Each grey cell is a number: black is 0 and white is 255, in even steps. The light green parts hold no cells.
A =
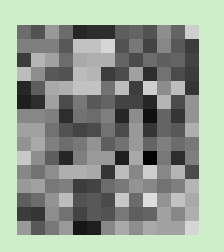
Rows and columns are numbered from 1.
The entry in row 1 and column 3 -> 153
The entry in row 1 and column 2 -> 82
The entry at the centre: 114
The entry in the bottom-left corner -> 153
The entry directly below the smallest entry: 206
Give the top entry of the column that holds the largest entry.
82
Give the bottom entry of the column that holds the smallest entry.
169
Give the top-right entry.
206
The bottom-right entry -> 214
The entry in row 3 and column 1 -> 60
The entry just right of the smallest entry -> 120
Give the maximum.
222
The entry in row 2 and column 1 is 127
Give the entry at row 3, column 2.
181
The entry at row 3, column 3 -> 161
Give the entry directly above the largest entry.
135
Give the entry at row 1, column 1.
108
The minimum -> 3
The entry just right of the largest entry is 147
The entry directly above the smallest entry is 100
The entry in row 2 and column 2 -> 127

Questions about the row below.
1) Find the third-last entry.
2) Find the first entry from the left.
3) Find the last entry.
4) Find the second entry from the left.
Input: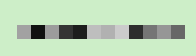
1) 117
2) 162
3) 103
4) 17

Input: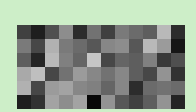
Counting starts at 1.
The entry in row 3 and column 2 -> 36
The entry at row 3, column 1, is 94
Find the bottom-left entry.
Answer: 30
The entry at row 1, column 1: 64
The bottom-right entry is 36
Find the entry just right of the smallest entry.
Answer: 147
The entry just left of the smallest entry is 163
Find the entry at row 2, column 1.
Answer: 122
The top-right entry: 44
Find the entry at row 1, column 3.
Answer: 79
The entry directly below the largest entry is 135
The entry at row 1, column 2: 30
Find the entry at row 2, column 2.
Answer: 71
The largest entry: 198
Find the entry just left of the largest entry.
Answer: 101
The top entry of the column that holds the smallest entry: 114
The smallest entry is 8

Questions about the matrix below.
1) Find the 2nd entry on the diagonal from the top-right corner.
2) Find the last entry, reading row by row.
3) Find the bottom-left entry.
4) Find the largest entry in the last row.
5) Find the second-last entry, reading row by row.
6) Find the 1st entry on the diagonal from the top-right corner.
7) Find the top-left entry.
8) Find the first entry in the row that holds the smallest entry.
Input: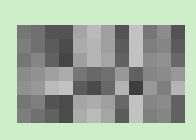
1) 133
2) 97
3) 126
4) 194
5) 133
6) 83
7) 118
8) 145

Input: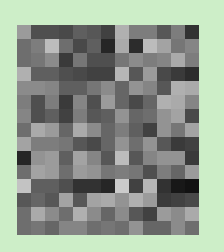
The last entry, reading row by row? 110
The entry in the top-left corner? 155
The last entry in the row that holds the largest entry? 18
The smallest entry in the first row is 50
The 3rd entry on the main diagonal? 139
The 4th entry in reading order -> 73
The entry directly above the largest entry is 125
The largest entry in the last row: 147
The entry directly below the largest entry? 147
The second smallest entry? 24
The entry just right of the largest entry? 65
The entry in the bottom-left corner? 110
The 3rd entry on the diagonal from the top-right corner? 133
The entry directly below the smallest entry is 73
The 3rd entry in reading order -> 79
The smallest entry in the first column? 38
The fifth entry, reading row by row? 95
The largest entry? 203
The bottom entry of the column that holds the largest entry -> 110
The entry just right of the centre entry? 125
